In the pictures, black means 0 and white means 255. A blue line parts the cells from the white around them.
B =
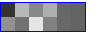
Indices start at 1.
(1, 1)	51
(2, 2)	114
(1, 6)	99
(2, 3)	229

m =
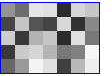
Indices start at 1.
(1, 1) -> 148
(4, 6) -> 129
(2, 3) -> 84
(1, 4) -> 225
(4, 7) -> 246
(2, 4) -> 68
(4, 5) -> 120
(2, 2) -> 197
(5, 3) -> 245
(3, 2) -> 57
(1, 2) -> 110

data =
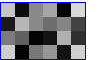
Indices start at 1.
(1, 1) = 197
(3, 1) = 123
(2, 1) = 26
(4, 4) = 150
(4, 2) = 3
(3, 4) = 19
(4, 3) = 120
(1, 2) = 12

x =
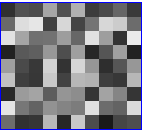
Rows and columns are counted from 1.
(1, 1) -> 48
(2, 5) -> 215
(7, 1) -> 41
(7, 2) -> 155
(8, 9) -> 99
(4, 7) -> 39
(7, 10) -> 53
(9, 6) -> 201
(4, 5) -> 78
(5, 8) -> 46
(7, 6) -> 141
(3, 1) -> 225
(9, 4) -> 184
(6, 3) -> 55
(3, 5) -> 157
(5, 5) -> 51
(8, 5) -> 132
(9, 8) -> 26
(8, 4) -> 146
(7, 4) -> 93
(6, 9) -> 55
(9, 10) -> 78
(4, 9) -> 160
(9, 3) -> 54
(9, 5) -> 39
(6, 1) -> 193

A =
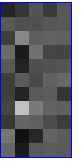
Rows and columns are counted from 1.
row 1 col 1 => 37
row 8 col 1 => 68
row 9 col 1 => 54
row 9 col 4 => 76
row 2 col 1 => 89
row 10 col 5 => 92
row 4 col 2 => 28
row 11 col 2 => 27
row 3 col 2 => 135
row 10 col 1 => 116
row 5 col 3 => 79
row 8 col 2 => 192
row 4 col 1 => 106
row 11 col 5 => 90

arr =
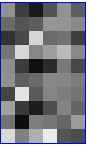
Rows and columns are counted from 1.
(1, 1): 145
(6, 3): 106
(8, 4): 79
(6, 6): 124
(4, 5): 185
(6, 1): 144
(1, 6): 94
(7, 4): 133
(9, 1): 114
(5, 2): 60
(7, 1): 68
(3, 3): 213
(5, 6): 71
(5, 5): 121
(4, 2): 215
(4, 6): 136
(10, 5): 84
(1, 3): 26
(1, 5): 145

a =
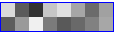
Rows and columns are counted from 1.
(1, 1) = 218
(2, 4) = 123
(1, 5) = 224
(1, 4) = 198
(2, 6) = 105
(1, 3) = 50

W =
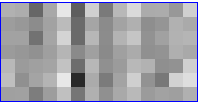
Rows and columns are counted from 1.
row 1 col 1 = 177
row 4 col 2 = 151
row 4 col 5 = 181
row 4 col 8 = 138
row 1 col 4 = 168
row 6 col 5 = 232
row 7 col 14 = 176
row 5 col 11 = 178
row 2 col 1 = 157
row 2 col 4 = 162
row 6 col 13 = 210
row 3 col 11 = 146
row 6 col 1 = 191
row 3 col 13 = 178
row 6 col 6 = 41
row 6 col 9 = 163
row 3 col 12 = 161
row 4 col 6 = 138
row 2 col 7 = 165
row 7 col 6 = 118
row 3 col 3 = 114
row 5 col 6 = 109
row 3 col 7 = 183
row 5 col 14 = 208
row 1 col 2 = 173
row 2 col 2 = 152
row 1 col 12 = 172
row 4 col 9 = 160
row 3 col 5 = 212

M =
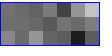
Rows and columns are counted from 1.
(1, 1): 113
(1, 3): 98
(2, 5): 115
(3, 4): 100
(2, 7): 125
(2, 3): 104

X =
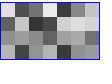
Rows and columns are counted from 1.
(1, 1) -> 225
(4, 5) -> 58
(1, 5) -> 61
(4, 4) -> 181
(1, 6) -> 136
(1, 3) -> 115
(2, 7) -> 212
